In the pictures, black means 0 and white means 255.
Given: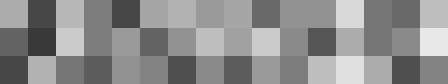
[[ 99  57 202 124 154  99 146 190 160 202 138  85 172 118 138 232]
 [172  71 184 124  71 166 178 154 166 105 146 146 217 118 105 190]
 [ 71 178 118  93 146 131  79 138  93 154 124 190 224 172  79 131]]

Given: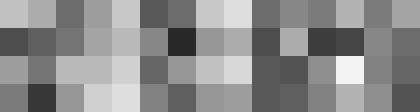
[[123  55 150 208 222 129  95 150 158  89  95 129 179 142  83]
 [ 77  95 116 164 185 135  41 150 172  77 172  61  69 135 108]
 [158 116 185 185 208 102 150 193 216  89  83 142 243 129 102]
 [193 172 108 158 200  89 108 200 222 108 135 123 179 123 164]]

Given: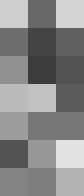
[[145  60  83]
 [110  68  97]
 [206 103 213]
 [157 118 118]
 [132 126 179]
 [ 83 151 226]
 [187 193  91]]

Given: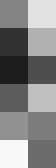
[[ 28  78]
 [248 108]
 [145 124]
 [ 50 177]
 [ 92 191]
 [131 226]]

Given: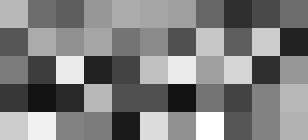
[[ 55  18  41 184  80  80  18 116  67 130 184]
 [123  61 234  34  67 192 234 159 213  47 151]
 [184 109  94 151 171 165 159 102  47  73 109]
 [ 86 171 144 165 116 138  80 198  94 205  34]
 [205 241 130 123  26 220 144 255  86 130 177]]

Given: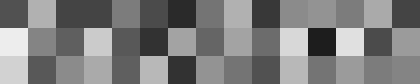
[[210  88 139 170  95 184  50 147 116  81 184 116 155 124 132]
 [237 132  95 203  88  50 163 101 163 108 216  29 224  75 155]
 [ 81 177  68  68 124  75  42 116 177  56 139 147 124 170  68]]
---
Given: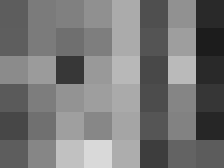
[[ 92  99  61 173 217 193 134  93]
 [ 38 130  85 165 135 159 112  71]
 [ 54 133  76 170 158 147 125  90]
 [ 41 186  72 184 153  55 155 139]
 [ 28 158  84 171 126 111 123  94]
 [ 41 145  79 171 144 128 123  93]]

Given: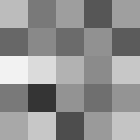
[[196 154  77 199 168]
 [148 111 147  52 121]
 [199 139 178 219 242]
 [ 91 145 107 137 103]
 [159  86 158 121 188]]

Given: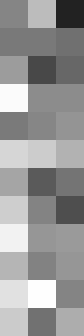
[[173 113 203]
 [132 254 225]
 [150 130 181]
 [154 150 242]
 [ 78 131 206]
 [116  90 165]
 [178 204 214]
 [148 134 122]
 [140 140 251]
 [103  72 156]
 [112 121 121]
 [ 34 188 133]]

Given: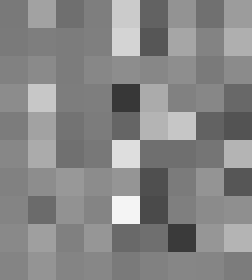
[[124 133 134 129 122 135 132 148 132]
 [180 150  58 111 105 150 128 159 137]
 [143 139 127  74 244 132 146 107 132]
 [ 86 148 123  79 149 140 152 141 129]
 [180 117 111 111 222 120 112 171 135]
 [ 83  98 198 180 101 124 115 162 124]
 [104 135 129 171  55 126 125 199 140]
 [139 122 142 135 141 135 124 138 129]
 [175 131 166  86 212 127 124 126 122]
 [156 112 147  98 203 126 111 162 121]]

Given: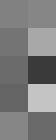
[[105 134]
 [196 100]
 [ 58 107]
 [168 116]
 [134 129]]

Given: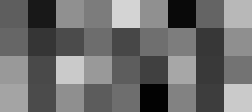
[[202  61 130   2 110  92 143  75 164]
 [115  57 167  64  93 153 202  73 153]
 [143  55 125 111  71 109  75  53 102]
 [184 100   9 144 212 124 144  24  94]]
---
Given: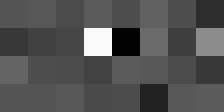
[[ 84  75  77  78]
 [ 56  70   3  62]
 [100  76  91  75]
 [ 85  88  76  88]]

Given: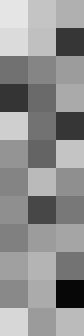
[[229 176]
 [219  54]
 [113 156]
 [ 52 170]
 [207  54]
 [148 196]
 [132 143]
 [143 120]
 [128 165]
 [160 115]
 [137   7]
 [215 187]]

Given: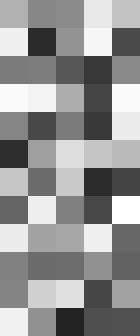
[[177 139 195]
 [240 147  75]
 [123  87 137]
 [250 174 251]
 [133 123 235]
 [ 45 221 186]
 [198 201  68]
 [100 128 254]
 [236 167 103]
 [129 109  98]
 [132 225 162]
 [241  35  81]]

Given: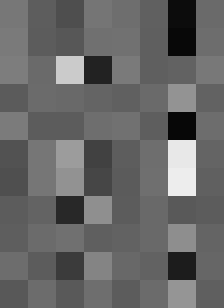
[[119  78 110  12]
 [122  87 113   8]
 [125 203 122  98]
 [ 91 105  96 147]
 [123  92 113   7]
 [ 82 156  93 232]
 [ 79 146  91 237]
 [ 92  40  92  89]
 [ 94 112  98 142]
 [109  59 104  28]
 [ 88  89  92 149]]

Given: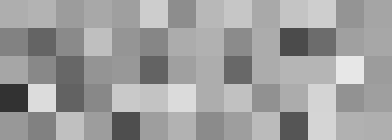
[[174 156 159 141 198 196 148]
 [130 138 149 172 139  75 160]
 [166 103 152 160 104 181 231]
 [ 50  98 201 219 193 172 146]
 [152 192  78 178 158  85 177]]

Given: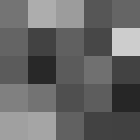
[[116 156 101]
 [100  96 205]
 [ 91  91  66]
 [128  79  38]
 [160  97  65]]
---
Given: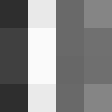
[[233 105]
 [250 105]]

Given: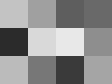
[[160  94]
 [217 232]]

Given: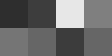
[[ 61 231]
 [102  60]]

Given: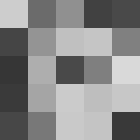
[[107 144]
 [148 192]]

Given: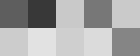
[[ 56 201]
 [226 207]]

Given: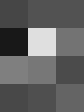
[[ 82  82]
 [223 115]]
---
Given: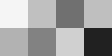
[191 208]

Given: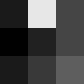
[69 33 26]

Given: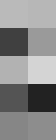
[183  64]

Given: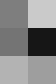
[202 116]

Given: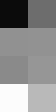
[109 145]

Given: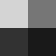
[118  50]
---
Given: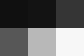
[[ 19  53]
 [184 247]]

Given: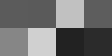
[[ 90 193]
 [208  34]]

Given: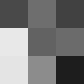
[[110  65]
 [ 98 107]]

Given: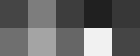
[[125  61]
 [164 102]]

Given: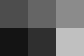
[[101 139]
 [ 47 192]]

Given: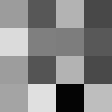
[[ 87 179]
 [127 125]]

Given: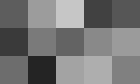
[[156 198]
 [122  99]]

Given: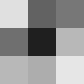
[[ 98 119]
 [ 31 184]]
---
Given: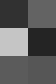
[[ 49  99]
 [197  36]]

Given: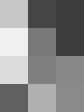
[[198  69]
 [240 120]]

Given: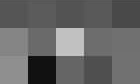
[[ 85  90]
 [132 106]]

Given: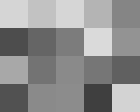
[[213 194]
 [ 77 101]]

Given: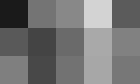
[[ 26 116]
 [ 89  68]]

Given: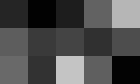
[[37  2]
 [93 58]]

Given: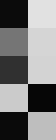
[[ 11 225]
 [117 213]]
